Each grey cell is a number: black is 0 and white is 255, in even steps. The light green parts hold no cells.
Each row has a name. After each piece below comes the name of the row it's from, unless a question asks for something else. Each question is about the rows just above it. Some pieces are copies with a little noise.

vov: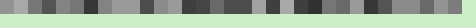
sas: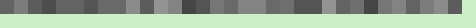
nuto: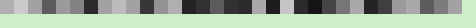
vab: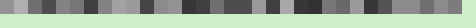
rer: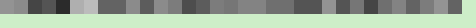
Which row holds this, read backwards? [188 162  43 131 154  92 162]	nuto
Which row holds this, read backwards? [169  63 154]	vab
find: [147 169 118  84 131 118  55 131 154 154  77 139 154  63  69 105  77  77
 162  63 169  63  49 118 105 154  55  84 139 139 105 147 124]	vov
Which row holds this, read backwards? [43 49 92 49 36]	nuto
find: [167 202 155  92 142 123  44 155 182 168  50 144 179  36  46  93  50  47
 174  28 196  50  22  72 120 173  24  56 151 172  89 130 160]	nuto
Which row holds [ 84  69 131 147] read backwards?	sas
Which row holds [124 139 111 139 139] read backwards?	vab

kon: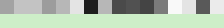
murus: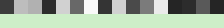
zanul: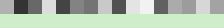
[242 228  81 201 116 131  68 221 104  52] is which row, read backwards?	zanul
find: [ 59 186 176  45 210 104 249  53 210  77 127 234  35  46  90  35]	murus

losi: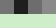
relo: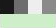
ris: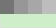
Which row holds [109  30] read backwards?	losi
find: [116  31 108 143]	losi

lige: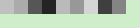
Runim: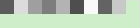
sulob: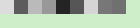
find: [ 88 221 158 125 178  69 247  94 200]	Runim
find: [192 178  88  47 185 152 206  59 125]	lige
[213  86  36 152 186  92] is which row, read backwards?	sulob
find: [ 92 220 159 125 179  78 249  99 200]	Runim

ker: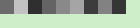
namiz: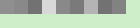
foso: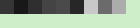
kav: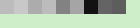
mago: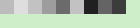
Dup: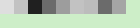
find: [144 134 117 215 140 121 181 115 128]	namiz
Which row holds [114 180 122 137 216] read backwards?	namiz
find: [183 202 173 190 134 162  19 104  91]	kav
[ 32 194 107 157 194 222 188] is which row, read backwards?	mago
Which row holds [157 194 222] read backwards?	mago
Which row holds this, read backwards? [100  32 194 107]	mago

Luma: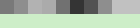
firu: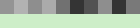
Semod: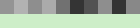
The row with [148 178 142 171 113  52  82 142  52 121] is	firu
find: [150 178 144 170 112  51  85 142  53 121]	firu
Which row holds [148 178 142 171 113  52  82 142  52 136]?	Semod

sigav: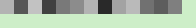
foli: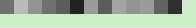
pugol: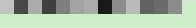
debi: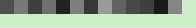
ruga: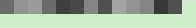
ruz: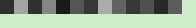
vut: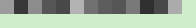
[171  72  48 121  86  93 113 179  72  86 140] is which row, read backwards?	vut
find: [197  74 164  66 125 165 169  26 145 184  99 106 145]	pugol

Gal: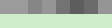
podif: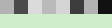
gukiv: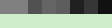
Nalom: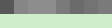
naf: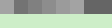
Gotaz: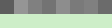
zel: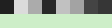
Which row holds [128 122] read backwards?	Gotaz
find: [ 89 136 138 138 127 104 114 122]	Nalom
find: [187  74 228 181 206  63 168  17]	podif
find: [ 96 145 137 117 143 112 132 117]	Gotaz

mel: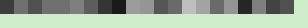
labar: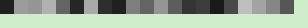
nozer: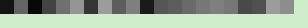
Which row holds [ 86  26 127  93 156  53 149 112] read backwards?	nozer
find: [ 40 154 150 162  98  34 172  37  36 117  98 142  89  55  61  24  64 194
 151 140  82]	labar
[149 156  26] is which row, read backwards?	mel
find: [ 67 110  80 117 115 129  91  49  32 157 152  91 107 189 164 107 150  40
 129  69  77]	mel

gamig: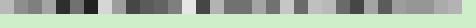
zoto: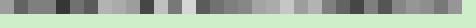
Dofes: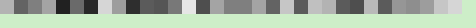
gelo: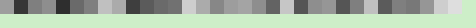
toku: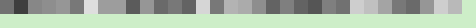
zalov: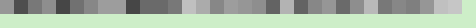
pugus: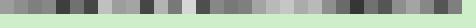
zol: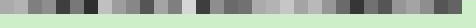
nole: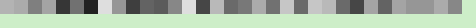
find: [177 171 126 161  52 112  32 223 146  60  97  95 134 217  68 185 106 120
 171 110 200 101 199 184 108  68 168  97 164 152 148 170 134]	nole
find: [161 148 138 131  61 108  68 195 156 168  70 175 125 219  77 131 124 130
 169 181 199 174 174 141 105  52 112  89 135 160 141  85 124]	pugus
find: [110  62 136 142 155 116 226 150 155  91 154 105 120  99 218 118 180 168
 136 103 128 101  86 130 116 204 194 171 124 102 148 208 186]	toku
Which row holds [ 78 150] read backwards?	zalov

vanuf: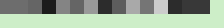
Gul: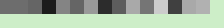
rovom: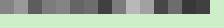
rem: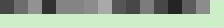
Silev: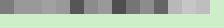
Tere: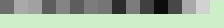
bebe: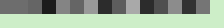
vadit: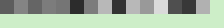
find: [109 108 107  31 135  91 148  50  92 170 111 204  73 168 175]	Gul
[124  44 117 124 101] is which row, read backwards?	vadit
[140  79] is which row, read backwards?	bebe
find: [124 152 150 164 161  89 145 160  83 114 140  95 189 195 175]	Silev
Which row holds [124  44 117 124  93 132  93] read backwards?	Tere
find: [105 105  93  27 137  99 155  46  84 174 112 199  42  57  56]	vanuf

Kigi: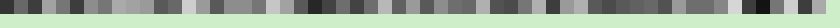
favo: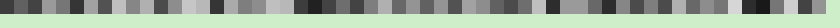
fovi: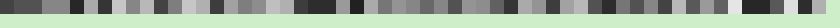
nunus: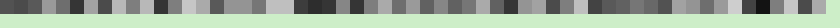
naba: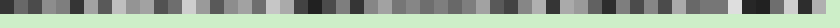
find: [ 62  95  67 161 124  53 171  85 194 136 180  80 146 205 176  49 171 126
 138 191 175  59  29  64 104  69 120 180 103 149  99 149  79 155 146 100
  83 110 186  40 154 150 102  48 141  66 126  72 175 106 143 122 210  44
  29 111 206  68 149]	favo
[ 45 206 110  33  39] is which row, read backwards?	naba
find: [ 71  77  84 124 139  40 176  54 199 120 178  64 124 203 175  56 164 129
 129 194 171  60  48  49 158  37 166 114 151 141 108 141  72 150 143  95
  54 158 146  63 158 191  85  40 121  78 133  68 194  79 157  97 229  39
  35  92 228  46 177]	fovi
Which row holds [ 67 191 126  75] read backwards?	nunus
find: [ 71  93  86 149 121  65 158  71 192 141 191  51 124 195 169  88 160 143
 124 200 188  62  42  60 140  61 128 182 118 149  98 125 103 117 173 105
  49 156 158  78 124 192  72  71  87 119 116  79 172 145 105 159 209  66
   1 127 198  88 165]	nunus

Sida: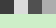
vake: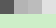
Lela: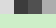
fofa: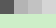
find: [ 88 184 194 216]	fofa
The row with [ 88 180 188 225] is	vake
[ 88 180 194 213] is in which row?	fofa
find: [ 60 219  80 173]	Sida

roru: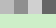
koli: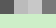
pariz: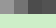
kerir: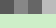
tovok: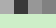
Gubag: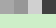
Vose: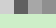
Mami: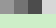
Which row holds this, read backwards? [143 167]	Vose
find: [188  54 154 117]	tovok
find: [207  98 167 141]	Vose
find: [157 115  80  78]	pariz
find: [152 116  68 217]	Mami

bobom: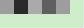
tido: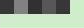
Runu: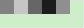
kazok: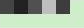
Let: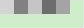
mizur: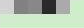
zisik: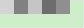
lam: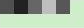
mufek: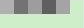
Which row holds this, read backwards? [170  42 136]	mizur
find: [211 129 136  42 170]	mizur
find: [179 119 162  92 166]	mufek
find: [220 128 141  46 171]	mizur
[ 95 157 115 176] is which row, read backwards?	mufek
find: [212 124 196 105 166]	Let

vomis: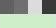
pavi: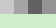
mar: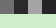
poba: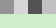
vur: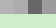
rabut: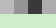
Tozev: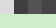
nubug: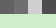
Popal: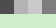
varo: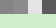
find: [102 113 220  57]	vomis
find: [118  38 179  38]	mar
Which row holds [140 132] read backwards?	varo
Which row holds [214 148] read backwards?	poba
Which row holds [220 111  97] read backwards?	vomis

